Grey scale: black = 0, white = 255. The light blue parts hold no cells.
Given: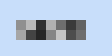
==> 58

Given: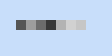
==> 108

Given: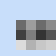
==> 85

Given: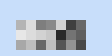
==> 73

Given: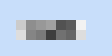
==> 91

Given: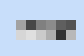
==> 83
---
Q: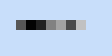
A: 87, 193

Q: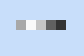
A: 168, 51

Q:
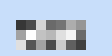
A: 55, 64

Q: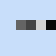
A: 100, 8

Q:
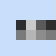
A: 46, 123

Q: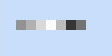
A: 146, 115

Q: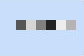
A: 86, 180
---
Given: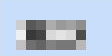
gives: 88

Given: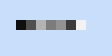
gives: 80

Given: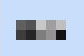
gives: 83

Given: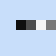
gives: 77

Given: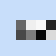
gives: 239

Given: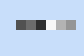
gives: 108

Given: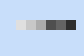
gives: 200
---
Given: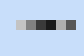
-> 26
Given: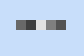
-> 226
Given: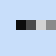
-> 74
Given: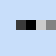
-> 0
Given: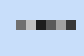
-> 90
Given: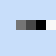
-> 71
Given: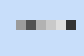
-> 201
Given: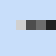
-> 77
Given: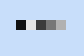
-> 59
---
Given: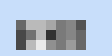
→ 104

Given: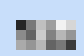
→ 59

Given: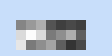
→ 73

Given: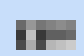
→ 203

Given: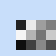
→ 77

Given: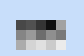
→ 235

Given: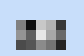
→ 36

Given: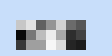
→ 28

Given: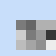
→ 237

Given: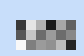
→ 37
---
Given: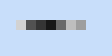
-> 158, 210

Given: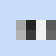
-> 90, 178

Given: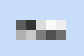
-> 238, 175

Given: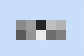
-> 179, 90

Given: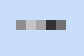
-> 113, 143

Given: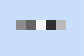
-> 185, 140

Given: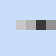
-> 145, 198
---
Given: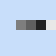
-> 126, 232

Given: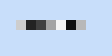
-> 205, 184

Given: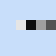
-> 229, 84

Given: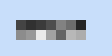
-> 68, 173

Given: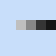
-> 191, 22

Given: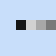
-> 21, 122

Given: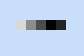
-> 216, 36

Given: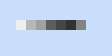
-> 239, 131

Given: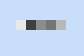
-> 233, 184

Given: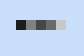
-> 29, 200
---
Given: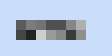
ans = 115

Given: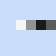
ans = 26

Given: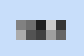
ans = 31

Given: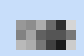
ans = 173

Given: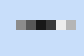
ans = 24

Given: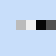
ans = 6

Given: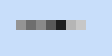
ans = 137

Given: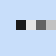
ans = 99

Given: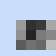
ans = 58

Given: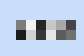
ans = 38
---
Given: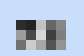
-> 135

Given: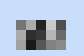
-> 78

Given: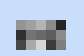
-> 36

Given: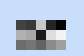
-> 4

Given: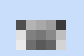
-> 58

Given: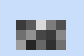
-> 80

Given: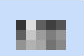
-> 84
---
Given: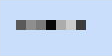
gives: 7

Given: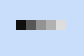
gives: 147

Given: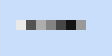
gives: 132

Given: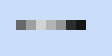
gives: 179

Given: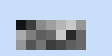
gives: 104

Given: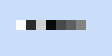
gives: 8
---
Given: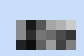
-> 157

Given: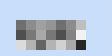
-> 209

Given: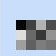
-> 96

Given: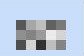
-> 49

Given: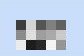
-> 40

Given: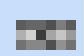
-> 80

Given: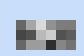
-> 46

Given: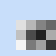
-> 122

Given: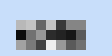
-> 152
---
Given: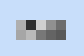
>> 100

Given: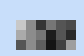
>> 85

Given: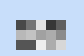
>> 172

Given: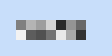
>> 169

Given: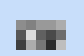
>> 74

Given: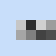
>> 66

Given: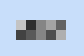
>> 78

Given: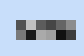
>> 17

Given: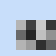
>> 192
